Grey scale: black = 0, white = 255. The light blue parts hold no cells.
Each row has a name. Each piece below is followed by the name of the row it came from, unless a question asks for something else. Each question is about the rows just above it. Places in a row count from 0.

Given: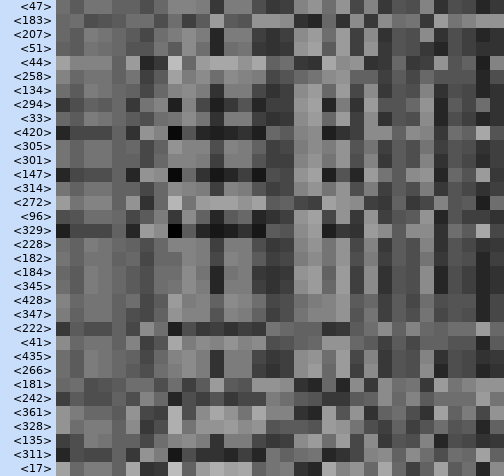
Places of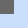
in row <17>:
1 22 24
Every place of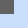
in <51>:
0
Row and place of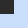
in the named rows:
<301>, 30
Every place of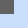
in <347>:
1 4 7 14
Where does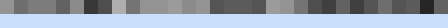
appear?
<328>
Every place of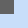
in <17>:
4 9 14 26

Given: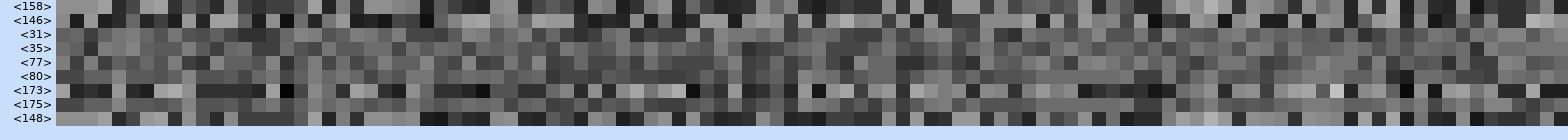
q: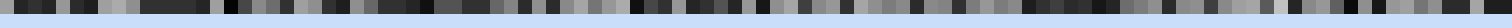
<173>
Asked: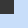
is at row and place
<80>, 35
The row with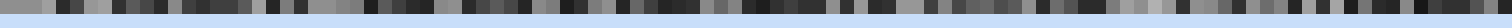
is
<158>
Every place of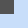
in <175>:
7 10 11 22 24 27 40 45 50 64 66 67 68 84 86 104
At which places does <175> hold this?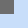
29 31 41 48 55 65 70 71 72 73 74 75 88 99 107
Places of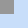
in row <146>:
2 9 20 35 36 46 47 50 53 71 73 77 81 85 88 94
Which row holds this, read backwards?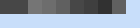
<35>

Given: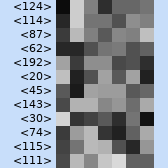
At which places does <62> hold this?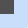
2 5
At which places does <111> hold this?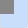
2
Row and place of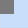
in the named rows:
<62>, 4
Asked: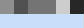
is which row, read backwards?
<114>
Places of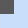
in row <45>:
0 5

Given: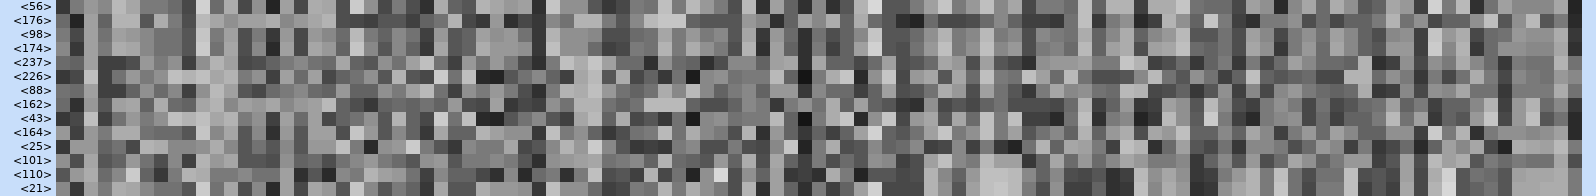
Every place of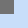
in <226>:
4 21 28 33 44 48 68 73 79 82 100 106
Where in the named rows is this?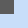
<43>, 81
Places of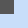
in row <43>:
23 32 35 42 63 100 106
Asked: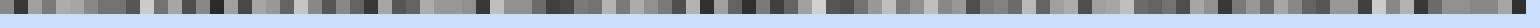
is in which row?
<174>
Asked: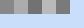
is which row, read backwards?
<164>
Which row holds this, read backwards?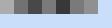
<226>
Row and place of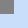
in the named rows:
<174>, 71

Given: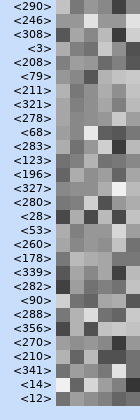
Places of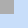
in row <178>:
2
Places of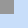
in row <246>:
0 1 3 4
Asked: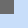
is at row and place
<208>, 3
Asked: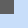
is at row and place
<68>, 3
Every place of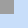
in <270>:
0
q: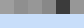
<270>
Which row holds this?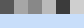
<308>

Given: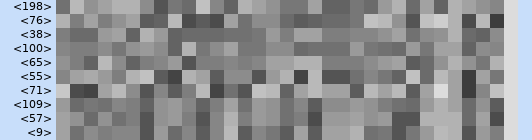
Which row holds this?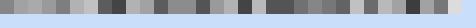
<55>
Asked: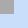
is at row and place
<55>, 2
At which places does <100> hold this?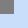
1 2

